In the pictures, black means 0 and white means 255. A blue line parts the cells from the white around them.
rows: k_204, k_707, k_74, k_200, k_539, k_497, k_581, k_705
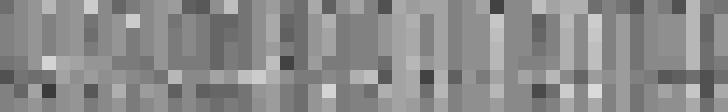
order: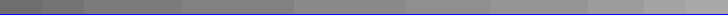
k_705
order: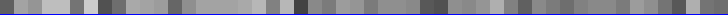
k_204
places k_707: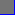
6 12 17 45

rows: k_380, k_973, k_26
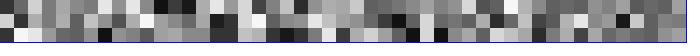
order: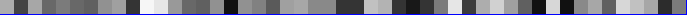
k_26
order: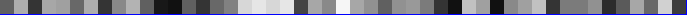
k_26
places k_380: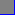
19 31 43
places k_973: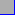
2 4 9 34
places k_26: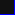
7 29 31
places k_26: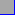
12 33 37 42

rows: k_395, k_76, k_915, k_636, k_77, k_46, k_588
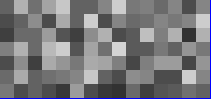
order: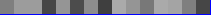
k_77
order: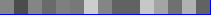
k_395
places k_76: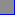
2
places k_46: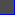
8 11 12
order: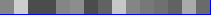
k_46
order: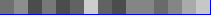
k_46
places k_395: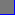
9

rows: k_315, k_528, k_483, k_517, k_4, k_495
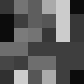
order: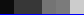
k_483
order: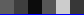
k_528
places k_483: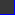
3 5
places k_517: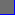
0 1
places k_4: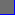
2 3
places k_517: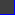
2 3 4 5
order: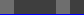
k_517

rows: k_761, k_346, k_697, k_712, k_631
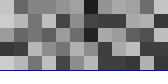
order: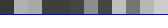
k_346
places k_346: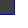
7 8
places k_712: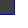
1 7 10 11

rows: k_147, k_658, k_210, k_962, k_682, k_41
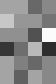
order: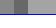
k_147
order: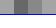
k_147
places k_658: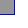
1 2
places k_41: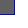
1
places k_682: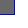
2
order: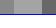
k_147

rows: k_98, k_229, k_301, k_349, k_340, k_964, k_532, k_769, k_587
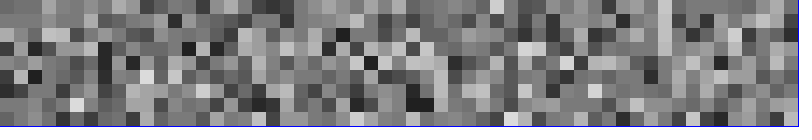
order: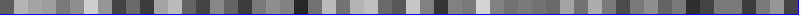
k_532
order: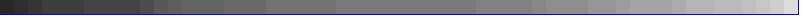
k_587
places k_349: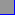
4 5 21 27 41 56
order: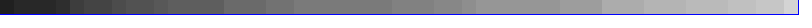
k_340
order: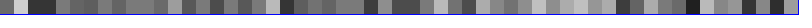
k_301
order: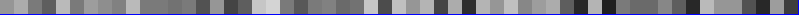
k_349

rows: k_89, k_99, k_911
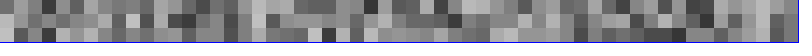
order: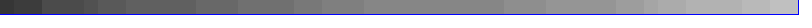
k_911
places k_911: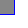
2 7 9 14 15 30 40 49 50 52
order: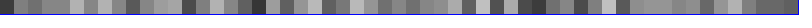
k_99
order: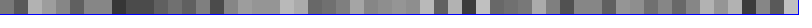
k_911
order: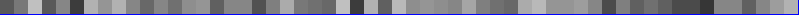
k_911
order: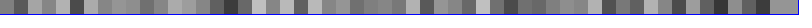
k_911

